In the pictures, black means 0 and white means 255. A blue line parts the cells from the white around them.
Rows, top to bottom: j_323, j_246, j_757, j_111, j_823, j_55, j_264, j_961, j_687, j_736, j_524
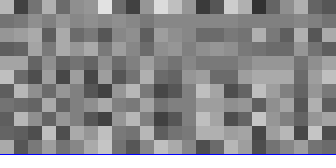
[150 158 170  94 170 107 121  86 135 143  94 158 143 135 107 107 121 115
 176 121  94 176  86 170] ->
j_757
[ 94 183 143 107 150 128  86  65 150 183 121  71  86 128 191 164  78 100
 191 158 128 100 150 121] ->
j_264
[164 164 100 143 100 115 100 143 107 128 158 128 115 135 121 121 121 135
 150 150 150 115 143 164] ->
j_823
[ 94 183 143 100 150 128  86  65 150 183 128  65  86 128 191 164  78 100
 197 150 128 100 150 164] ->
j_687

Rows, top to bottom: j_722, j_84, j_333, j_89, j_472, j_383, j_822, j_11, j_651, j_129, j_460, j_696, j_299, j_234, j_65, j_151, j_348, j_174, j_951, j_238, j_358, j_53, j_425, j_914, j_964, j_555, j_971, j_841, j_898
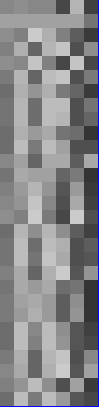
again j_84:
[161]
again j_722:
[135]
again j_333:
[128]
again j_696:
[169]

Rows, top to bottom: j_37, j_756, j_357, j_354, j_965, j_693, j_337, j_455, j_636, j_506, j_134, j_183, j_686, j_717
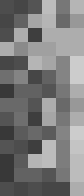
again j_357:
[173]
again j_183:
[188]
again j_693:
[132]
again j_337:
[98]
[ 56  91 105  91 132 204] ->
j_506

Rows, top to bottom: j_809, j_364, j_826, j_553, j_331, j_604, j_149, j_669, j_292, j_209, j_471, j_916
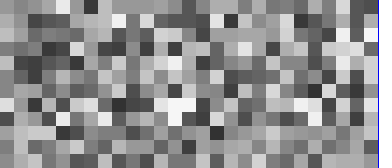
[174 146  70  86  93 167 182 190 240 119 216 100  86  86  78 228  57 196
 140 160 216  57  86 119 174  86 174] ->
j_364
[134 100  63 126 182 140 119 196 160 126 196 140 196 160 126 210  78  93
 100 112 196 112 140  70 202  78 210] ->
j_604
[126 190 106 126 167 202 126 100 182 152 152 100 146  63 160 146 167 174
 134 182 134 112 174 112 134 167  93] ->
j_471
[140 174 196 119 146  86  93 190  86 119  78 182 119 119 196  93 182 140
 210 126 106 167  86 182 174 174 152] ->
j_916
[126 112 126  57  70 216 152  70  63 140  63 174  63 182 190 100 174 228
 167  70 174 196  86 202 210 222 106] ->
j_553
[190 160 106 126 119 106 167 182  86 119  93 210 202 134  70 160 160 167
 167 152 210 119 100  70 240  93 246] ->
j_826

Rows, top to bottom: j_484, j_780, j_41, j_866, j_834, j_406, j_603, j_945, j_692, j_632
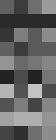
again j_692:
[175]
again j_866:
[90]
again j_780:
[41]

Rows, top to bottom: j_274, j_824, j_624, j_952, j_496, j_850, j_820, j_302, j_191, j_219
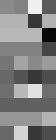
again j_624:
[185]
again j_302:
[97]
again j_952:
[129]
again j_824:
[178]
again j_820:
[111]
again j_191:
[150]
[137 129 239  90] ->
j_274

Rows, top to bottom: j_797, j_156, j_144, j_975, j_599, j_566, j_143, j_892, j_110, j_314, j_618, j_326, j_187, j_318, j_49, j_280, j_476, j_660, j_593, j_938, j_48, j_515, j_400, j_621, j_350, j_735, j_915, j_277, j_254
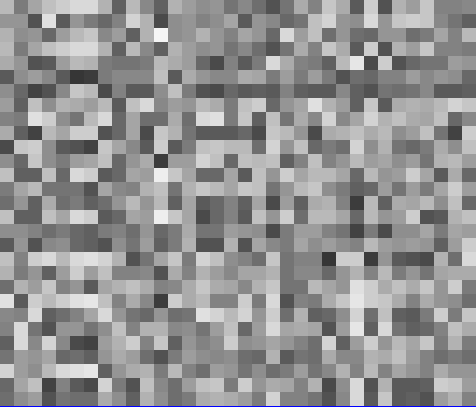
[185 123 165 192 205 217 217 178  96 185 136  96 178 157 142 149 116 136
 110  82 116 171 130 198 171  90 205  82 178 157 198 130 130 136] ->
j_797
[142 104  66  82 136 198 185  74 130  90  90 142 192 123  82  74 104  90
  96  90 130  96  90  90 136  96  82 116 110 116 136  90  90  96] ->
j_143
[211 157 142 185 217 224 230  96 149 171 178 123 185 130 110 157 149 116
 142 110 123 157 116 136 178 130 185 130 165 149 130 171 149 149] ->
j_915
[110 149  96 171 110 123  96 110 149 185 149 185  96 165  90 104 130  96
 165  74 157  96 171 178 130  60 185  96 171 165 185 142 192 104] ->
j_49
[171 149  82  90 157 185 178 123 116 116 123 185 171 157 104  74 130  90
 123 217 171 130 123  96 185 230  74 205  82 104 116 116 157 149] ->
j_599
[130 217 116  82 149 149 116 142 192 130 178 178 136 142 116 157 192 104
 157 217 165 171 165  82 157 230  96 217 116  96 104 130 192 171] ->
j_621

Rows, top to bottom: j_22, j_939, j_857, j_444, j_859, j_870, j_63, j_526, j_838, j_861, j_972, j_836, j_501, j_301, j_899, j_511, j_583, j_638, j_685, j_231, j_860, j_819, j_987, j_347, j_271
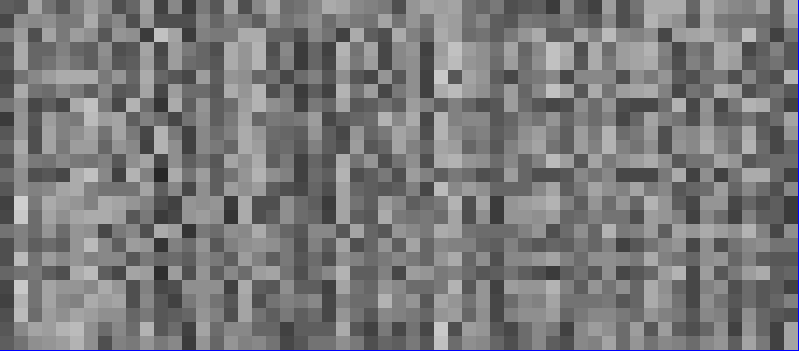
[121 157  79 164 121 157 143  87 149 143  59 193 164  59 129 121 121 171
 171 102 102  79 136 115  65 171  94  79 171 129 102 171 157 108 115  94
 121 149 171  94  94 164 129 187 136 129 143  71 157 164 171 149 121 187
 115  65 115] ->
j_857
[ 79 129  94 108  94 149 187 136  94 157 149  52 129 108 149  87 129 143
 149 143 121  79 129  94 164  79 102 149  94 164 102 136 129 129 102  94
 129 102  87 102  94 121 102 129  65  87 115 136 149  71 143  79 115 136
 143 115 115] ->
j_638
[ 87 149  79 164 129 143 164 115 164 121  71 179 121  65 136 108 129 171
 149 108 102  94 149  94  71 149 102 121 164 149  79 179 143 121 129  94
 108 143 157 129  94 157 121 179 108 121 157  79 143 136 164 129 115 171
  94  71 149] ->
j_861
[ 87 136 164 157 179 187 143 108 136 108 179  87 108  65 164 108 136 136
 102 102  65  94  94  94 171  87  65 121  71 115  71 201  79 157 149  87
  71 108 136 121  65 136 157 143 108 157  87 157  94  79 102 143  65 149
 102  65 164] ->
j_347
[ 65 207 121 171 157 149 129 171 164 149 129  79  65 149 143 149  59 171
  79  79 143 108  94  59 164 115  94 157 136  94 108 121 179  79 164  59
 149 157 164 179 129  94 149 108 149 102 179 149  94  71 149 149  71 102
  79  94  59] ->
j_899

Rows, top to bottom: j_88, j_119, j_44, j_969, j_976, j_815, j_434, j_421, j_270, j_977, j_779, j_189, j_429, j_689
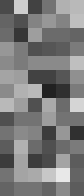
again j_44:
[107]
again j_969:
[123]
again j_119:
[131]
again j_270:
[115]
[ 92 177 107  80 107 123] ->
j_779
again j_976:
[138]

